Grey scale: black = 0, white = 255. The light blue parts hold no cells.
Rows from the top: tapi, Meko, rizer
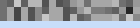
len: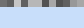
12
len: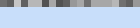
20
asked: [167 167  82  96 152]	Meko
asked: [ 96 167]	Meko
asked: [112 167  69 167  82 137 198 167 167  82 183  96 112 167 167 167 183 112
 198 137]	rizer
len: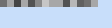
14
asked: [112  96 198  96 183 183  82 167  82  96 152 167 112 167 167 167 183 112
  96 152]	tapi

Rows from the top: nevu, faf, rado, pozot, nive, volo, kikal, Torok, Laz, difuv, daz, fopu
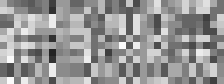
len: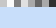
8
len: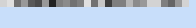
27
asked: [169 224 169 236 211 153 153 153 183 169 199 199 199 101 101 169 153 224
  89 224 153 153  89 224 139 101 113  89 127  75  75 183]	nive
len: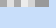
7

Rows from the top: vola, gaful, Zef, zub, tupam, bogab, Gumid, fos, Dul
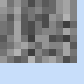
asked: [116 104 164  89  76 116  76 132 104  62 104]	zub
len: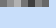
7
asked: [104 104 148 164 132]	gaful
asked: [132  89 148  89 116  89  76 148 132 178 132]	Zef
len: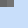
2

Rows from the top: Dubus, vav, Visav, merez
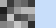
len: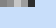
5
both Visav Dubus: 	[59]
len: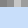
4
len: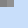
2

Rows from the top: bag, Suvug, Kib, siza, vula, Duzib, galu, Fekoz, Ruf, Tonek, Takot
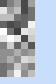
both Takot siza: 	[242]
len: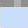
4
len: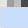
4
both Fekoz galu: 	[174]

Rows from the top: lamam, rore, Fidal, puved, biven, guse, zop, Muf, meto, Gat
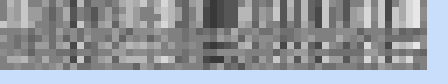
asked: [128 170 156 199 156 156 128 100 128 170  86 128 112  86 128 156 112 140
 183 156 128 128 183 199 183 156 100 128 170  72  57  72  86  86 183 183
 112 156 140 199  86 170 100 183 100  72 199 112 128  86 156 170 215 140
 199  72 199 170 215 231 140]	rore
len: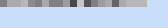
21
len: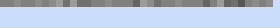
39
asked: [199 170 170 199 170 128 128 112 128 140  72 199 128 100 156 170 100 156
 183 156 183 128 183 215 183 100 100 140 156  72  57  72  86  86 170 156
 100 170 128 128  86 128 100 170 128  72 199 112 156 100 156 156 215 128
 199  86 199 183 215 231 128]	puved
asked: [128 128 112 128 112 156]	Gat

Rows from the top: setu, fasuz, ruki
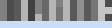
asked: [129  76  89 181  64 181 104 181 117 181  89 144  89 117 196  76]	ruki
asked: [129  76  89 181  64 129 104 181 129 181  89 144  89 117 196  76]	setu

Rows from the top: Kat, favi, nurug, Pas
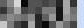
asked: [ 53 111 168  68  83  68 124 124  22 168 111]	favi
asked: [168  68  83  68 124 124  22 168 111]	favi
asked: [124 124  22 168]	favi
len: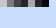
7
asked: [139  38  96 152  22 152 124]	nurug

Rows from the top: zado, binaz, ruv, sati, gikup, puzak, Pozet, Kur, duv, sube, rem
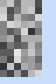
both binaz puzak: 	[79]
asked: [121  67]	duv
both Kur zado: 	[198]
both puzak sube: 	[172]

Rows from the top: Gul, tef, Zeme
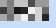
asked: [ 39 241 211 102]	tef
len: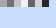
7
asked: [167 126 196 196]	Gul
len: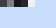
5

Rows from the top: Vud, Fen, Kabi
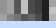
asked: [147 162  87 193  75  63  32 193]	Fen
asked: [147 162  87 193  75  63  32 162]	Vud
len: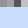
4

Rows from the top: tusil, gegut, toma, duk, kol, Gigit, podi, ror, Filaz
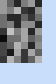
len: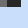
3
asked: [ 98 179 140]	podi
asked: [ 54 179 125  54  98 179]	Filaz
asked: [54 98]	Filaz
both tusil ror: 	[98]
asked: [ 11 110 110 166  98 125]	Gigit

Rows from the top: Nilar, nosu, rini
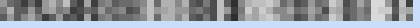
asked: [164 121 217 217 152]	Nilar
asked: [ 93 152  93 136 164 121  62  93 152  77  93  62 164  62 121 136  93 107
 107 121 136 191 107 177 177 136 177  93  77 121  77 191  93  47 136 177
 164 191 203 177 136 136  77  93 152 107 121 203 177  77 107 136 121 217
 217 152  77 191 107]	rini
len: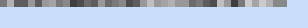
41
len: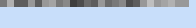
27
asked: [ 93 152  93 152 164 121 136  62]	nosu
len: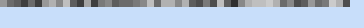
50

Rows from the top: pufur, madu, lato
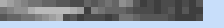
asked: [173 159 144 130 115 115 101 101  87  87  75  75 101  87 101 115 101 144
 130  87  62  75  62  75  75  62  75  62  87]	pufur
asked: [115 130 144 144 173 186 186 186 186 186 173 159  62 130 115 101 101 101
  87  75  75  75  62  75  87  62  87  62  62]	madu
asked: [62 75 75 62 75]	pufur
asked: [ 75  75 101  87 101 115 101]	pufur
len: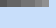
7
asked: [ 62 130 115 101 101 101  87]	madu

